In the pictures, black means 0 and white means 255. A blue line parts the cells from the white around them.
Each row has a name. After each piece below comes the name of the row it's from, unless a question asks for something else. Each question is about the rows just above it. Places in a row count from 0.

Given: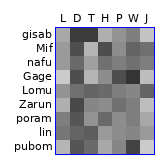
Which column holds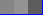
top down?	T
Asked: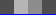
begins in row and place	Gage, 1
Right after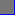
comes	[100]

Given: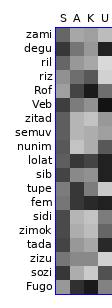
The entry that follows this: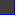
[124]
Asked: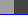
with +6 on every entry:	[165  74]

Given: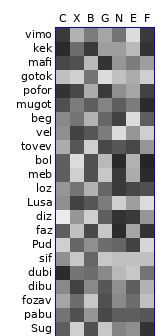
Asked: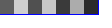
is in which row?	meb
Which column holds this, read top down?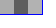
B

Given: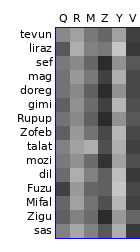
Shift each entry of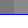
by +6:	[127 143]
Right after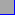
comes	[129]

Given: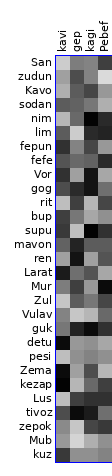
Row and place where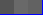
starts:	fefe, 0
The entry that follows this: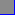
[198]
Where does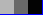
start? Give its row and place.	nim, 0

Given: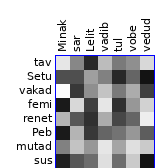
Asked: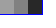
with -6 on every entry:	[153 123  34]
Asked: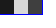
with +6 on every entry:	[ 32 222  69]
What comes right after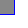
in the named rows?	[40]
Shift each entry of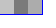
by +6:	[201 128 178]
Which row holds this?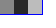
tav

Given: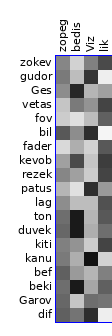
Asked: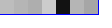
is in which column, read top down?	Viz
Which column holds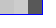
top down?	zopeg

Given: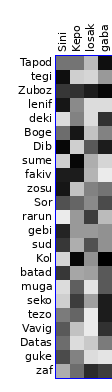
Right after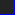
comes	[153]
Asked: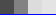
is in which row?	guke
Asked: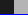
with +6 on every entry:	[ 34 186]
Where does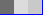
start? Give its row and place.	Datas, 0
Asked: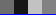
Boge
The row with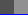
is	sud
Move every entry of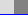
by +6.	[226 136]

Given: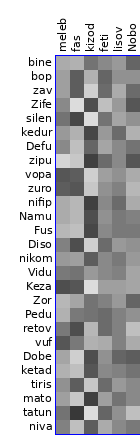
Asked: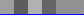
bop
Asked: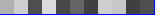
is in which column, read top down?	kizod
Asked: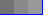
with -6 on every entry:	[109 131 147]
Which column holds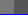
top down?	meleb

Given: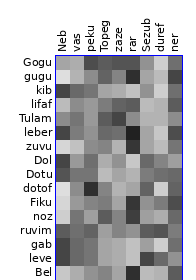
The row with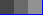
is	leve
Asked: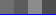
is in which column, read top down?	ner
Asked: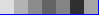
gugu
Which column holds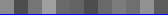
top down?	ner
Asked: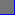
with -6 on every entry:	[111]
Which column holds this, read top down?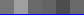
ner

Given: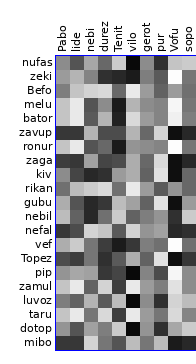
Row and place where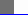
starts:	vef, 7
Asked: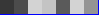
nefal
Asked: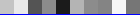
melu

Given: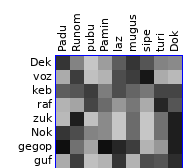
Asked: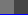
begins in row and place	keb, 6
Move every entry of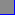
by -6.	[132]
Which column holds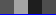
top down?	Runom
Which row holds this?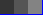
Dek

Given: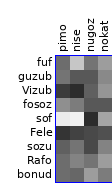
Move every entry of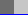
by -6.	[103 192]
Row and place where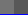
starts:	guzub, 0
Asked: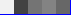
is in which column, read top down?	nise
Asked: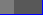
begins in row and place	fosoz, 1
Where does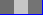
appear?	fuf
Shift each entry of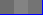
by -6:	[103 125 110]

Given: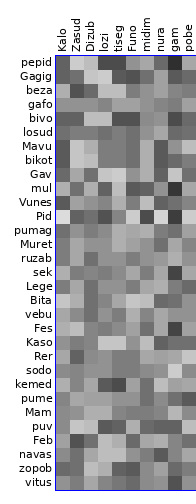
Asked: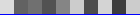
Pid
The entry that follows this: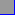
[175]
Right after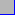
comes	[139]
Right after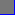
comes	[106]
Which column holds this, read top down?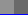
gam

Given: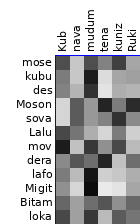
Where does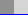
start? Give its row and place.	Migit, 0
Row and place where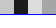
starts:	kubu, 1
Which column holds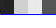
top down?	tena

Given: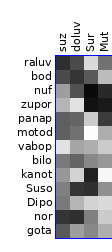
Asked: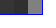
nor
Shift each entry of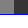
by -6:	[122  47]
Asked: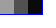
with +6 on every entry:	[164  87  16]

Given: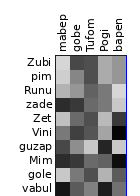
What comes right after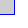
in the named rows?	[134]
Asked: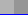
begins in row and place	Runu, 0

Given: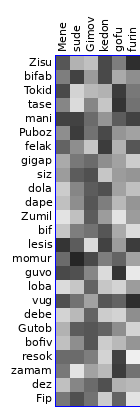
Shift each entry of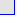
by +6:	[233]
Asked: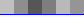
dape
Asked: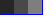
momur

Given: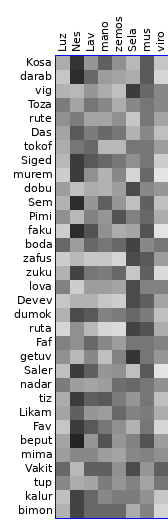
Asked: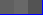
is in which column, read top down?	mus
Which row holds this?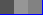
beput
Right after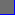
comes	[104]
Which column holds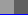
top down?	mano

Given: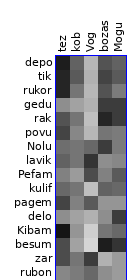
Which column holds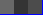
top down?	Vog
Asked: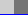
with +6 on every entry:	[212 123]
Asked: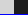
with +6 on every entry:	[219  35]
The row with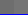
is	Nolu
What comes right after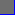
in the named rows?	[117]

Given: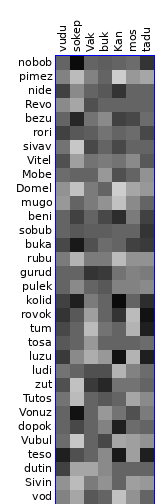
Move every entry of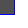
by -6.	[74]
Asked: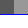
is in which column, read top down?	buk
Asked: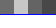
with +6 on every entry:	[114 205 106  78]
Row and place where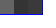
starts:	gurud, 1
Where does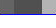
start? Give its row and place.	ludi, 1
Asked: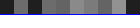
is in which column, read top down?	tadu
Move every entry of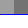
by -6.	[153 109]

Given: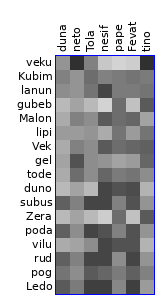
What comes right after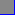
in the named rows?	[63]
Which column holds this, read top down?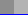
tino
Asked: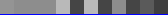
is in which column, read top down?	Tola
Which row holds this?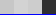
veku
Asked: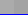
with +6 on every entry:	[177 169]
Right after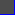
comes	[179]

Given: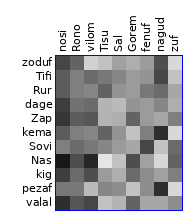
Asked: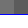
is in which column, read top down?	Rono
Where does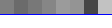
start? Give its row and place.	Tifi, 1
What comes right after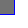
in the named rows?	[107]

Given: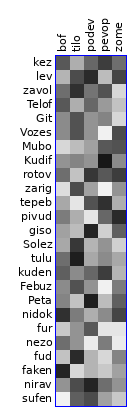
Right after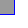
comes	[194]
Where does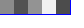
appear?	Vozes
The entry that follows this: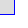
[76]
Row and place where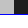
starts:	Peta, 1

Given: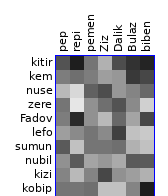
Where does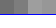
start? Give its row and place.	kem, 1
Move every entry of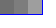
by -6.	[105 119 152]
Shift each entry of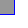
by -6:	[145]
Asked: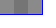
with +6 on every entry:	[144 123 144]
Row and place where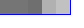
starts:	sumun, 2

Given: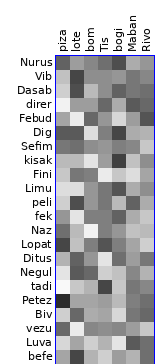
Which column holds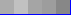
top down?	Maban
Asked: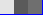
Luva

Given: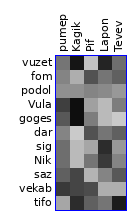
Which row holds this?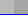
sig
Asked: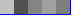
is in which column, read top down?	Pif
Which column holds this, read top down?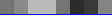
Lapon
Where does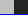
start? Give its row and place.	vuzet, 2
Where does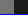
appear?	tifo

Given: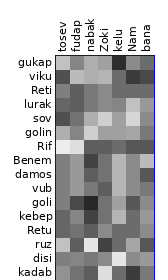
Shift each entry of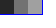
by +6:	[ 45 120 166]
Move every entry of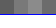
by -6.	[ 88 115 133 102]
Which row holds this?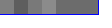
Reti

